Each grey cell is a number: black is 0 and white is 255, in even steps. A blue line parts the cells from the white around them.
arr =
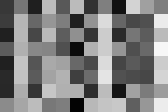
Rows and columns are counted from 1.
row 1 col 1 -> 56
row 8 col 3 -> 188
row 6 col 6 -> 63
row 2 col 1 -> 60
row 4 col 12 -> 247
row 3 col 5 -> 93
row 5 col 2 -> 196
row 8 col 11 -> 151
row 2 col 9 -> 102
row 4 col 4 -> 133
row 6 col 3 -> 91
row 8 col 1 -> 139
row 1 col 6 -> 187
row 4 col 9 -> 149
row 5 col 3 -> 85
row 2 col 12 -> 235
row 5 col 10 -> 90
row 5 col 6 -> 104
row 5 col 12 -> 204
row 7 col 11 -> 123
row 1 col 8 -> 127
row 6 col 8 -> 228
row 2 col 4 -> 150
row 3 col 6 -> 144
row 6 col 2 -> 194
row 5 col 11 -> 76
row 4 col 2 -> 176

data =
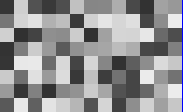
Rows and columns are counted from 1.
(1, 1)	54
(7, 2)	53
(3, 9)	213
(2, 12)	140
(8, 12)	160
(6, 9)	114
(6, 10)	69
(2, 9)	214
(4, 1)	51
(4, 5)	90
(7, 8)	166
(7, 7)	203
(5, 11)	141
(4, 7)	161
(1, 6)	193
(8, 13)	199
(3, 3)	67
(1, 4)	57
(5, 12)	218
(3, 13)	77
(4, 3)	204
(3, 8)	161
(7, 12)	176
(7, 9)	82
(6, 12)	151
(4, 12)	66
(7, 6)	146
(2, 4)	177
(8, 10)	142
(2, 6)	57
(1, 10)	73

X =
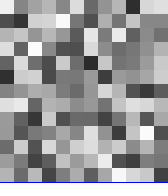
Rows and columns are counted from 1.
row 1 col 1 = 239
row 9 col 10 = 184
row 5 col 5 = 202
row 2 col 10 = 196
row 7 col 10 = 82
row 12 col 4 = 94
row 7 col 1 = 130
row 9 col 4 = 202
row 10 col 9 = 60
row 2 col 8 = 175
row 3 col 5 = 151
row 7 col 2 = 148
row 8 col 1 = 223
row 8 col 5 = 172
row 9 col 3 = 55
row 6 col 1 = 48
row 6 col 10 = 146
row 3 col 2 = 197
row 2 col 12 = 135
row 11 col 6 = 207
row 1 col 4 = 182
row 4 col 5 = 81
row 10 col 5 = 168
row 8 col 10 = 223
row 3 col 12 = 113
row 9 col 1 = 154
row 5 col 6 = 109
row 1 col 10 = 46
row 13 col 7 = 94
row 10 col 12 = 79
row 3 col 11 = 139
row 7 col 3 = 173
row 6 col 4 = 74
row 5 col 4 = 76
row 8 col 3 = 101
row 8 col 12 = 184

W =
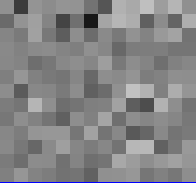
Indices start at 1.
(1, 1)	144
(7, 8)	108
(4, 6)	127
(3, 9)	121
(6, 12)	130
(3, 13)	163
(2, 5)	68
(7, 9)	145
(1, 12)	157
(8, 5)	110
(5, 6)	142
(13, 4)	125
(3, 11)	131
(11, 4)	138
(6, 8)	142
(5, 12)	111
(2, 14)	174
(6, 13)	143
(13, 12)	129
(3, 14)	115
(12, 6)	132
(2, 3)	160
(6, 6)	134
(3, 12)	153
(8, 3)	181
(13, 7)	97
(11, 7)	124
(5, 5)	136
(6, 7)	104
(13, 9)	145
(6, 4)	121
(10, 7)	162
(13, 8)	144

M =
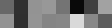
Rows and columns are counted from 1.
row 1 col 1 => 104
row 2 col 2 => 47
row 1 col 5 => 116
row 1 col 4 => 152
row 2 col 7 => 136

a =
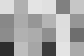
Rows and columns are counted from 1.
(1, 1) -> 222
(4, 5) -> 228
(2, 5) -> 221
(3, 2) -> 177
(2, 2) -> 171
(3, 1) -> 140

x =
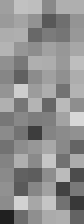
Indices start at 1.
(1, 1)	159
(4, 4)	161
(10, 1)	139
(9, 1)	119
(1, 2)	193
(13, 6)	76
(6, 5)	144
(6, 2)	96
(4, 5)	151
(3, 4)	123
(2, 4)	88
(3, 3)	104
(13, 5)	187
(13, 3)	93
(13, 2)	97
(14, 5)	66
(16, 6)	99
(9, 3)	125
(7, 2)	206
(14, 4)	161
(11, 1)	114
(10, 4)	132
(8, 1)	176
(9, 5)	163
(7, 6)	179
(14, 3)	134
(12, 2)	175
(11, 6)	100

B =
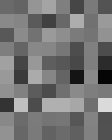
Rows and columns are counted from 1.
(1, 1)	106
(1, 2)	100
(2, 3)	90
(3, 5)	142
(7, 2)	129
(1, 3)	149
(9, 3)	123
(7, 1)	145
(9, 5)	118
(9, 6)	86
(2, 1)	137
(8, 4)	176
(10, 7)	129
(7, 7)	126
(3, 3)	114
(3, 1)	88
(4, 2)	101
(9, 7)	131
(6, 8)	5
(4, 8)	77
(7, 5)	112
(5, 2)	69
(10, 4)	98
